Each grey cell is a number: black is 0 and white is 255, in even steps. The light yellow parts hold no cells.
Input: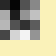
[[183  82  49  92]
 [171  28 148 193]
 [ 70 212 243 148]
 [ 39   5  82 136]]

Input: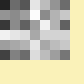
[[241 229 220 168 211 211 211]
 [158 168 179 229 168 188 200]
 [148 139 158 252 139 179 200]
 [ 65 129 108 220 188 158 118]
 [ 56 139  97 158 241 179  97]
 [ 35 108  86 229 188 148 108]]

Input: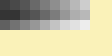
[[ 96 114 133 151 174 195 215 225 237]
 [ 63  73  85 105 124 142 163 184 205]
 [ 52  52  73  85 105 124 151 174 184]]

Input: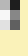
[[247 135]
 [225  96]
 [183  30]]

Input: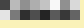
[[228 122  47  78  36  90  56 100]
 [ 68 186 144 174 195 248 144 217]]

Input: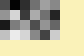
[[193 235 213 136  67 204]
 [148 213  58 171 113  36]
 [ 78   3  46 113 160 136]
 [ 25 125 160  78 148 102]]

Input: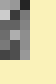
[[204  58 121]
 [163 152  36]
 [121  78 142]
 [109 174 142]
 [ 99  99 131]
 [ 68  78 152]]

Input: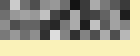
[[142  78  99  99  58  39 121 171  29 193  89 162 131]
 [121 152 111 142  48 221 131  48 131  78 171  78 183]
 [111 152 162 152 193  68  39 171  58  68  99 162  29]
 [ 89 203 111  78 142 152 111  19  58 171 121  89  58]]
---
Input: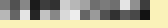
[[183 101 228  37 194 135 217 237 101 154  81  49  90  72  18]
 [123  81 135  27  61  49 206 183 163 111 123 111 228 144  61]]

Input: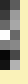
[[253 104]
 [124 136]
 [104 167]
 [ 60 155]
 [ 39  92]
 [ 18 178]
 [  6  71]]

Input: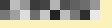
[[120 159 221 109 198  34 189 120  46 233]
 [ 58 189 150  58  67 180  79  97 109 150]]

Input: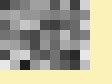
[[231 179  30 149 188 114  94  63 188]
 [169 160 126  73 149 105 169 149 198]
 [160 169 149 149 137 126 137 114 137]
 [114 126  85  73 137 114 188 105 126]
 [ 94 160 198 179  73  63  94 105 210]
 [ 73 198 210 105  85 114  63  41 231]
 [ 53 105 126 160 160  85 169  63 210]]

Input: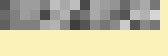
[[106 128 157 148  73 157 178  96 118 169 148 106  85 190 178 213]
 [ 96 128 128 128 169 178 137  62  85 137 118 137 202  85 137 118]
 [ 85 137 157 157 128 190 169 190  73 169 157 148 106 148 169 118]]

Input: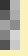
[[162 140]
 [130 212]
 [ 96 171]
 [ 84 200]
 [ 51 180]]

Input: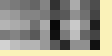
[[210 190 180 180 153  89  40 144 144  17]
 [180 171 162 112 171   8 153 201 144  29]
 [162 153 132 132 122  77  89 144 112  68]
 [132 122 112 101 132  49 101 171 101  77]
 [122 132 112  89 153  17 122 190 101  68]]
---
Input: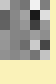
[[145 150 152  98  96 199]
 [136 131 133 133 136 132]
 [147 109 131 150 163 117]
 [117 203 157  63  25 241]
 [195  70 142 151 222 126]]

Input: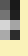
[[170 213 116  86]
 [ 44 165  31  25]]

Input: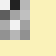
[[146 171  94 241]
 [182 242 164  34]
 [145 161 192 183]]

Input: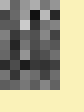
[[ 93 117  43 103 108 128  91  68 179]
 [101  53  76  55  37  57  89 105 101]
 [119 125  28 148 117  96 203 155 150]
 [ 93 109  56  67  77  81  52  17 173]
 [133  66  50  80  99 135 116 185 119]
 [ 98 109  63 111  87  66 131  39 149]]

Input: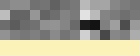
[[146 109 189 131]
 [126  92 100 141]
 [119 107 101 141]
 [127 113 150 113]
 [115 145 100 116]
 [138 147 110  97]
 [116 133 131 113]
 [128 106 122 120]
 [208  28 226 185]
 [149  19 186 163]
 [ 72 128 132 165]
 [135 159 123 135]
 [126  77 111 124]
 [172 154 120 116]]

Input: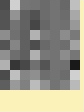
[[ 94  75 177 144  84 141  84  83  76]
 [153 191  54 110 133 112 115 147 208]
 [128 133  72  95  96  96  98  96 118]
 [187 143 112 176  77 178  70  82 115]
 [144 110  84 119 105 121 103 108 107]
 [115 115 115 115 115 115 115 115 115]
 [129 108 113 140 110 140 112 108 104]
 [185 208  25 118 162 121 152 168 191]]

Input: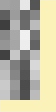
[[198 202 190 180  65 149 136  62  95 163]
 [143 153 134 126 199 166 168 182 156 160]
 [ 79  76  84  91 117 237 240 106 104 231]
 [187 170 202 216 186  99 115 187 134  85]]
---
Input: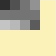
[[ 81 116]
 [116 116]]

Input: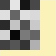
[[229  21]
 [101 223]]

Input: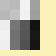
[[186 242]
 [195 241]]

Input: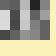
[[ 94 183]
 [ 74 204]]

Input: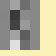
[[162 110]
 [ 58 138]]

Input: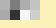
[[124 174]
 [ 50 246]]

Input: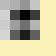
[[176 148]
 [ 66   5]]
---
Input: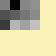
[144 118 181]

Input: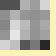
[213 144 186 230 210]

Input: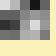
[ 99 151 157 109]

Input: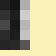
[174  30  71]

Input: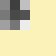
[192  73 160]

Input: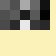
[ 17  89 232]

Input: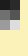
[ 42 112]
